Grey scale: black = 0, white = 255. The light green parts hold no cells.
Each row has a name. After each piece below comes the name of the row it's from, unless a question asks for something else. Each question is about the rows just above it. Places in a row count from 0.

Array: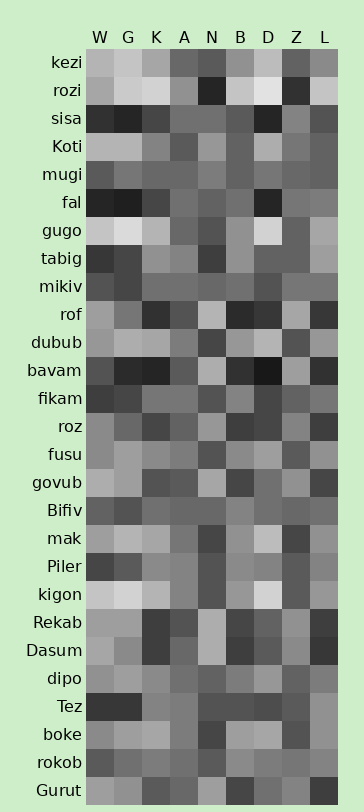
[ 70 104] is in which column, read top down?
G
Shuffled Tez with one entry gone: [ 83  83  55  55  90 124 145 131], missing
[77]

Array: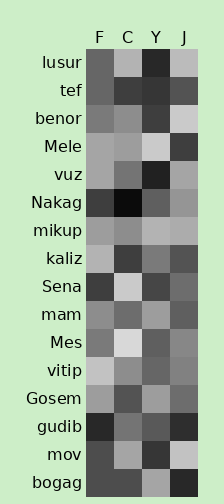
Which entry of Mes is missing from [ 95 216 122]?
[135]
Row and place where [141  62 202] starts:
benor, 1
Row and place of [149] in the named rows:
Nakag, 3
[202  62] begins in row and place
Mele, 2
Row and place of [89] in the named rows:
gudib, 2
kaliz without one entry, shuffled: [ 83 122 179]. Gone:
[62]
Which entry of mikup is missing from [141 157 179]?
[172]

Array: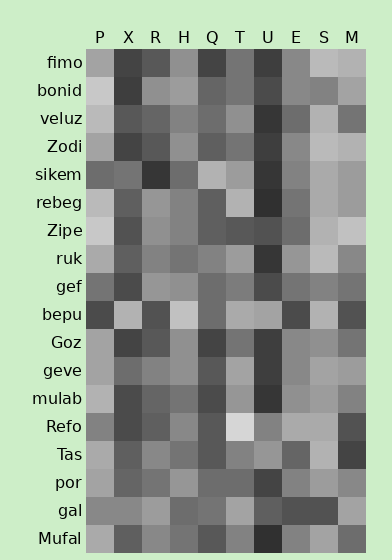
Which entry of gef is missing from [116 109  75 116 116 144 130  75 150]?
[124]
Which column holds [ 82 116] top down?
M
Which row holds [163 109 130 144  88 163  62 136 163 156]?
geve
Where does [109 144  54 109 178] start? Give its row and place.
veluz, 4
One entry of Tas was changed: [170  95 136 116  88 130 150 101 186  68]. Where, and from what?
8, [178]

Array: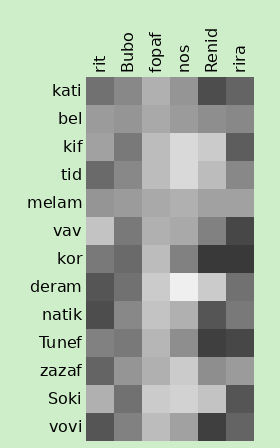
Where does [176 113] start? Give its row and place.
Soki, 0
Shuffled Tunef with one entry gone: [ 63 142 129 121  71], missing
[182]
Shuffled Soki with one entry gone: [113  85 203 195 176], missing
[210]

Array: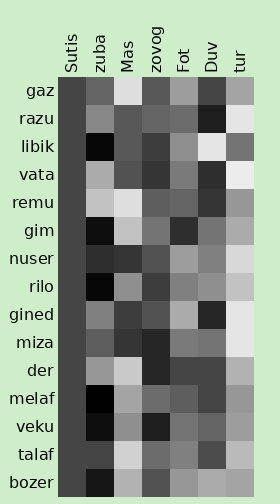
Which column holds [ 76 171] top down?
Duv
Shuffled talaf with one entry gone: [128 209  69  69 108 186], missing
[76]
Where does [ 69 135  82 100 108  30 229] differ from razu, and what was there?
2, [88]
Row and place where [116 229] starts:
miza, 5
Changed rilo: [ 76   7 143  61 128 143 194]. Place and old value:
0, [69]
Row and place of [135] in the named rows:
razu, 1
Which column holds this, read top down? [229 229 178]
tur

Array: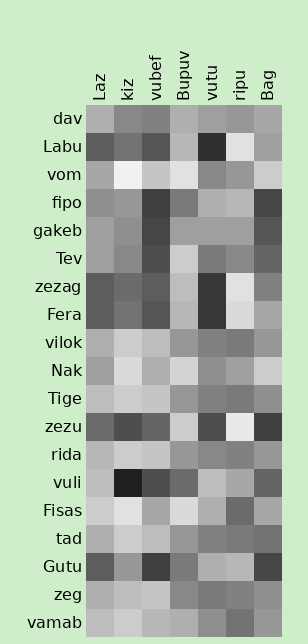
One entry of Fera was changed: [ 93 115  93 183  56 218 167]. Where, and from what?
2, [86]
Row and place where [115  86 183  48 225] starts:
Labu, 1
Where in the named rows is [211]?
Nak, 3

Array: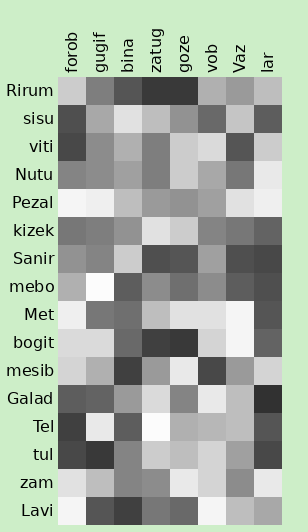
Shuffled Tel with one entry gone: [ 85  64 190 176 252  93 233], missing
[183]
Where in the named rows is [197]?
sisu, 6
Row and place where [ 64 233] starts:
Tel, 0
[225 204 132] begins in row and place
kizek, 3

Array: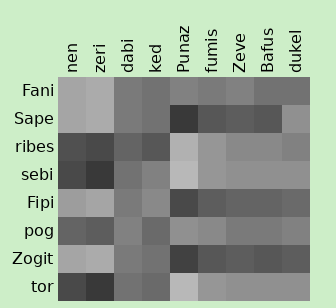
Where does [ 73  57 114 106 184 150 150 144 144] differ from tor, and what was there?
6, [144]
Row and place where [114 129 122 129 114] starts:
Fani, 3
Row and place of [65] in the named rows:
Zogit, 4

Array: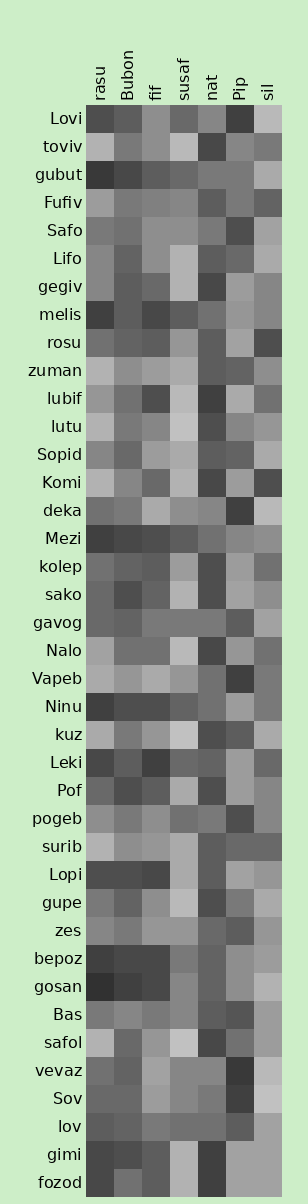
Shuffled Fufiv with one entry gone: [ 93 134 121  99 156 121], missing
[128]
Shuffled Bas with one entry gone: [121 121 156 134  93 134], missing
[85]

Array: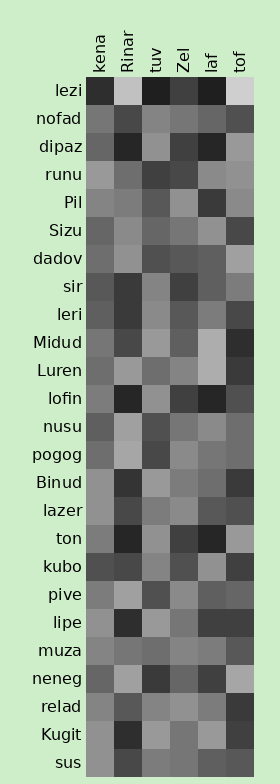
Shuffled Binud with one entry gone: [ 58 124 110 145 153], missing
[52]
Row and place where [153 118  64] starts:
lipe, 2

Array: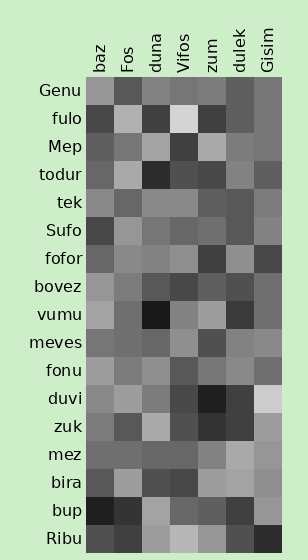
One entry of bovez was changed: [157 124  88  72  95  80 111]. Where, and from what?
0, [150]
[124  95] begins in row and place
Genu, 4
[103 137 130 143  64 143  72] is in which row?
fofor
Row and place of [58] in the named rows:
vumu, 5
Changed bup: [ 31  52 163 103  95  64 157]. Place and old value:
6, [150]
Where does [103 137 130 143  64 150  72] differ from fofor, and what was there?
5, [143]
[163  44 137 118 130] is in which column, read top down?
duna

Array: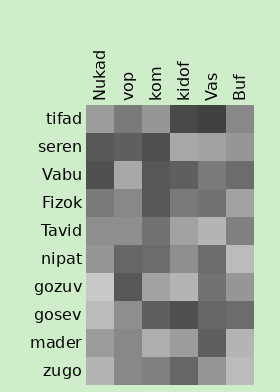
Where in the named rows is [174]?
mader, 2
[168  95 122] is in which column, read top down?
kidof
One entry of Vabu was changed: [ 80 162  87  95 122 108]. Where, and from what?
1, [168]
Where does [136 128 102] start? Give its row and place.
zugo, 1

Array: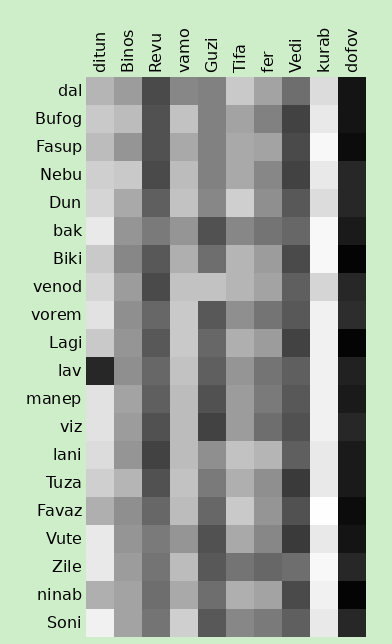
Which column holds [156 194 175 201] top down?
Tifa
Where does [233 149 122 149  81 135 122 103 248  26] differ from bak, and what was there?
6, [116]
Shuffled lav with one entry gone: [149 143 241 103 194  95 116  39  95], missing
[33]
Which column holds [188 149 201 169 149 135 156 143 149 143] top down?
Binos
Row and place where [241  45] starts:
vorem, 8

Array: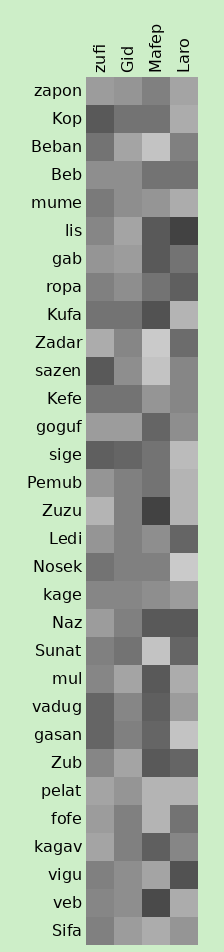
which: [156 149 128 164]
zapon
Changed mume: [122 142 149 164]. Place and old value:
3, [172]
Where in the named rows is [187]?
sige, 3
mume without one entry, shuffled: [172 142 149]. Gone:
[122]
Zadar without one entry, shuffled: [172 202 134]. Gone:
[108]

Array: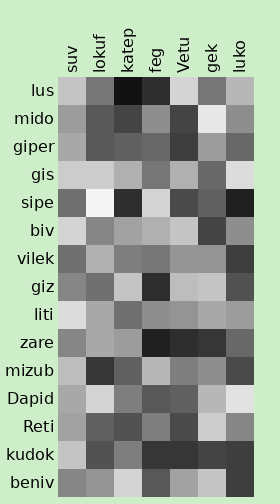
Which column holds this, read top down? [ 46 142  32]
feg
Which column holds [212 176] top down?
feg
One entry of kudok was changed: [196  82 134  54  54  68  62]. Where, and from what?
2, [126]

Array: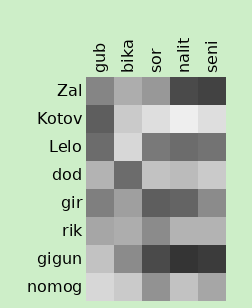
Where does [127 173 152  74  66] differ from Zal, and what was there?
0, [133]
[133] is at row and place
Zal, 0
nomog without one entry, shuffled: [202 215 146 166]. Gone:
[194]
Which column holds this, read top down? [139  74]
sor
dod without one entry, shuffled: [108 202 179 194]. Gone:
[187]

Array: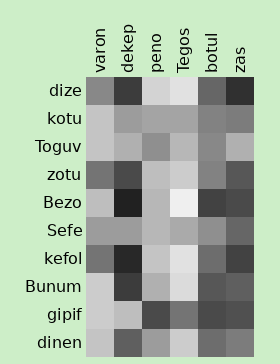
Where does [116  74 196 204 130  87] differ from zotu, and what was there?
2, [190]
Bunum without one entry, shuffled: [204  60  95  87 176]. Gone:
[219]
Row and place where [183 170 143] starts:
Sefe, 2
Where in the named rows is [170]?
Sefe, 3
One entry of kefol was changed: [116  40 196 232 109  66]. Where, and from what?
3, [225]
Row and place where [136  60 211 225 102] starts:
dize, 0
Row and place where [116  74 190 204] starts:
zotu, 0

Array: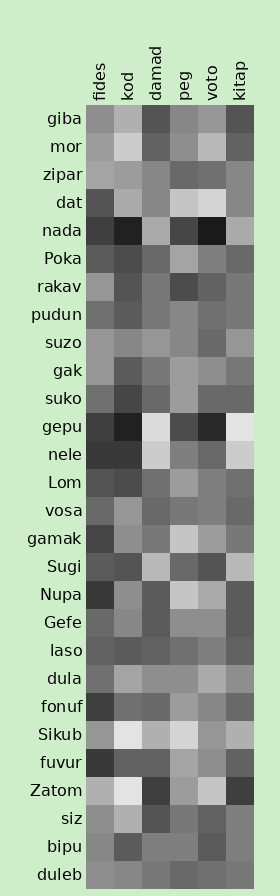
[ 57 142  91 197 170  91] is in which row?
Nupa
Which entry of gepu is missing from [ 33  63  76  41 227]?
[219]
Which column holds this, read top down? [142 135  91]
kod
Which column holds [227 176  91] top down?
kod
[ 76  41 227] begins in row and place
gepu, 3
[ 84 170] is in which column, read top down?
voto
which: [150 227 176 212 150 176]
Sikub

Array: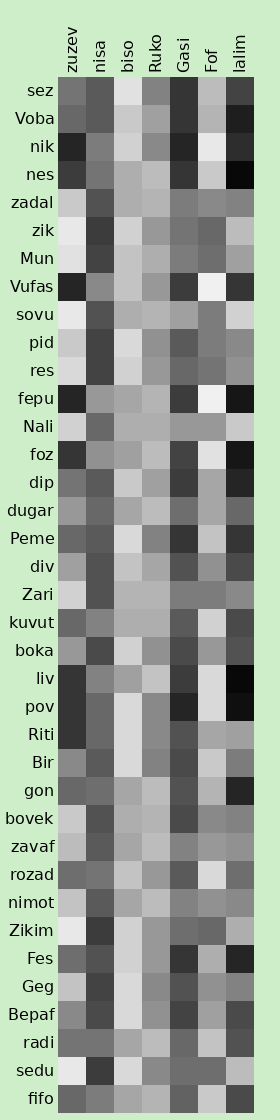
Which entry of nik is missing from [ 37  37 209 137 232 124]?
[45]
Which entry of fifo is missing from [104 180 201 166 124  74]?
[98]

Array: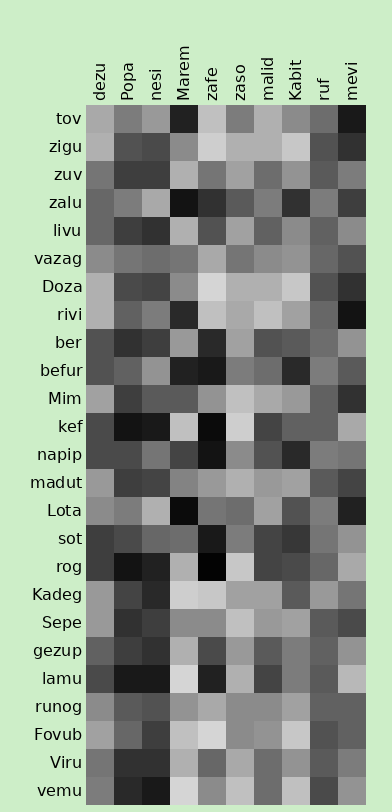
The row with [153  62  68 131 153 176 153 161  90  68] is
madut
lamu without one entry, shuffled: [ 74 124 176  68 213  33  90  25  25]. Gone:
[184]
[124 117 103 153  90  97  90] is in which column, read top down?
ruf
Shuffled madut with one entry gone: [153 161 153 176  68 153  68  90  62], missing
[131]
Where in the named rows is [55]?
sot, 7
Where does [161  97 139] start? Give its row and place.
livu, 5
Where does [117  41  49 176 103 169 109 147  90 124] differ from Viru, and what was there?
1, [49]

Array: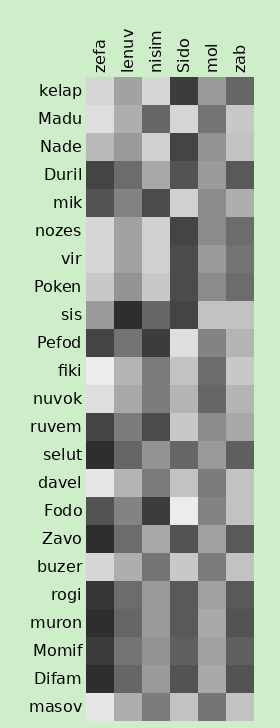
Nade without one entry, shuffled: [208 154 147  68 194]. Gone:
[186]
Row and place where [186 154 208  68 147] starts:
Nade, 0
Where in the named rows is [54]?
rogi, 0
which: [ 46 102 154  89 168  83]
muron
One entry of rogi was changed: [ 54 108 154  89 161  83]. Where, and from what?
5, [89]
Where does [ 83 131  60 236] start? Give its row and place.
Fodo, 0

